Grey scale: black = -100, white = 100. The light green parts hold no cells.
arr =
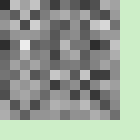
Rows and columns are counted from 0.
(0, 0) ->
-69
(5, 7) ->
32
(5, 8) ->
-29
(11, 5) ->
20
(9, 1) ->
21
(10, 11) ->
7
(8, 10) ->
37
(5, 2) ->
39
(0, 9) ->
-37
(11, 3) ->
16
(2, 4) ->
19
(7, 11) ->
10
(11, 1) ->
10
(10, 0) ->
31
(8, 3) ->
35
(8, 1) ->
29
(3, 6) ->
3
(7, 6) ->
36
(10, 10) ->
-37
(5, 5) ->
-48
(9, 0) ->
-39
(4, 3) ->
-28
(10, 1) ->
-34
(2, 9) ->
53
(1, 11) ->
21
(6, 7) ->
-2
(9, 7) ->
-47
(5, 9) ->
4
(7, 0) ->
-9
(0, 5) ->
-51
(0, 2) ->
27
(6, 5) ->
-19
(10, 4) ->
8
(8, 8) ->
-47

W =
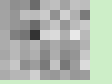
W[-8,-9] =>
27
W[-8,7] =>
51
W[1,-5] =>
59
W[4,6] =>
21
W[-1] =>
[34, 43, 43, 62, 24, 19, 34, 19, 22]
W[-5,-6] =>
-60
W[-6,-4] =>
54
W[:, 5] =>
[50, 14, 54, 71, 33, 36, 52, 19]
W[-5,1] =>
0
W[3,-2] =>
82
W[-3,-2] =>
17
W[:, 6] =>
[28, 63, 18, 37, 21, 8, -6, 34]
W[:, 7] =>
[51, 38, 47, 82, 23, 17, 22, 19]
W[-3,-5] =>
6
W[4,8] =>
40
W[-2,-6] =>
23
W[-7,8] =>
-4
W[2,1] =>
18

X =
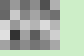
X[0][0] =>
-16
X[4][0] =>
27
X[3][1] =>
-61
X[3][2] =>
26
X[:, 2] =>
[-15, 5, 57, 26, 9]
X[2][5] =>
43
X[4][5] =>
31
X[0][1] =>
20

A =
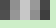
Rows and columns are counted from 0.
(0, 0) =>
-41
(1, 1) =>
18
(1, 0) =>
-38
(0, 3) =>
20

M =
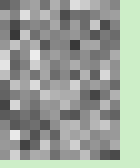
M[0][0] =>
-28
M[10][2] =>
8
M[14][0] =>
20
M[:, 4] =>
[-9, 50, -3, 17, -32, 8, 27, 30, 7, 55, 20, 10, -35, 16, 58, 30]
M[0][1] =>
-12
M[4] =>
[18, 52, 14, 38, -32, 5, 2, -56, 28, 30, -11, -6]
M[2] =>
[-3, -42, -3, 7, -3, 31, -19, 23, -16, 55, -41, 2]
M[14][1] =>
17
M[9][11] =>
39
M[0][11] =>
4
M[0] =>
[-28, -12, 18, 27, -9, 37, 4, 73, 59, 38, 19, 4]
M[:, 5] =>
[37, 19, 31, 3, 5, 24, -1, -15, 29, 40, 16, 21, 11, -22, 5, -12]
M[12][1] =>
-31
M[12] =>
[4, -31, -20, -13, -35, 11, 37, 45, 11, 42, 56, 21]
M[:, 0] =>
[-28, 32, -3, 6, 18, 63, 79, 49, -19, -22, -47, -29, 4, 17, 20, 14]
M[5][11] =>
34
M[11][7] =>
-33
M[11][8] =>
10
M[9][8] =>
-16
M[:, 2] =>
[18, 74, -3, 55, 14, 12, 0, 25, 28, 12, 8, -10, -20, 11, -48, 3]
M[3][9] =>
-33
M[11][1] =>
-23
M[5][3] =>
85
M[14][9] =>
17
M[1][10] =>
21
